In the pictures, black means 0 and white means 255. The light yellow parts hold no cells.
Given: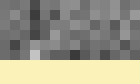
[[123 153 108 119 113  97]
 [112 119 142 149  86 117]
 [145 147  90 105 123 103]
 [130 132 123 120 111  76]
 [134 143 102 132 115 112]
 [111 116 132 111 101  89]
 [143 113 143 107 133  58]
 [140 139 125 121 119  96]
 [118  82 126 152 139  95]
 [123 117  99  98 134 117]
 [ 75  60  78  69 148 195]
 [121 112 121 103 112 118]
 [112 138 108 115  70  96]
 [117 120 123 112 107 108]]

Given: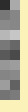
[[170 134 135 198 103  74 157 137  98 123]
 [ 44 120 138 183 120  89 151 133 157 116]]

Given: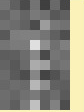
[[ 71  96 113  79 127 110 117 102  94  90  77]
 [105  88 119  96 112 117 110  82  97 108 129]
 [ 63 113 156 116 142  74 159  68 142  98  96]
 [115 121  76 128 223 136 171 134 182 122 192]
 [ 75 101  98 128 123 108 106  77 106 112 122]
 [ 96 115 108 126 123  95  88  90 109 102  94]
 [115 101 113  89 116  93  99 107 103 109 108]]

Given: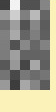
[[133 101  92  95 130 100  95 117  91]
 [ 81 185 135 126 103  99 167 108 133]
 [ 81 127  83 101 136  99  70 120 167]
 [242 206 158 169  82 159 152  73  61]
 [ 63 154 112 128 125 124  88 116 153]]

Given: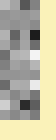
[[130 157 139  28 109 243 181 147 234 119  94 124]
 [ 87 148 150 160 164 183 154 151 171 155  43 154]
 [165 153 145 100 128 177 161 148 173 136 153 137]
 [188 148 152 178 165 112 128 148 107 163 207 156]]

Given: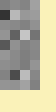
[[161 156 145 116 137 135 148 135 129]
 [132 152 130 197 130 127 125 187 162]
 [139 184 137  98 145 138 137  76 146]
 [128  51 140 148  88 150 142 131 148]]

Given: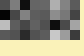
[[ 91  68 164  59]
 [131 120  74 156]
 [175 141  14 200]
 [103  90  80  92]
 [101  93  97  82]
 [ 15 130  71  42]
 [125  71  93  82]
 [ 79   4 189  89]]

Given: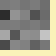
[[110 107 114 195 119]
 [123  81 123 141  97]
 [117 131 118 144 129]
 [126 147 124  86 135]
 [122  44 122 167  74]]
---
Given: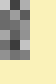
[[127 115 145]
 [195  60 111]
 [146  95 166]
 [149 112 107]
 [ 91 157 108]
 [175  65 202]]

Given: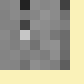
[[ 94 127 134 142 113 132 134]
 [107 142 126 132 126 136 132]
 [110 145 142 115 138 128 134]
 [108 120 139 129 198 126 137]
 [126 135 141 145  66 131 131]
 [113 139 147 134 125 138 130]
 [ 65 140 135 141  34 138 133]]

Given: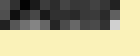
[[208  50  74  69 103  75  37 102 132 112  86  33]
 [ 96  42  58  57  41  47  48  25  71  48  15  79]
 [ 34  54  66  56  55  68  44  60  26   3  48  83]]

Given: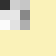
[[175 226 251]
 [136 231 229]
 [198 207  48]]

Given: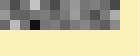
[[136  95 110 133 123 101 124 118  17 115 186 105]
 [172 124  82 114 156 122 102 124 118  98 101 152]
 [ 72 109 127 119 152 128  76 108 195 120  78 125]]

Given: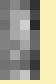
[[ 87 196 162 124]
 [ 53 102 119 114]
 [ 72 120 165 120]
 [104 164 127 130]
 [100 181 168 128]
 [ 41 206 166 111]
 [ 71 169 167 120]
 [ 50 104 136 113]]
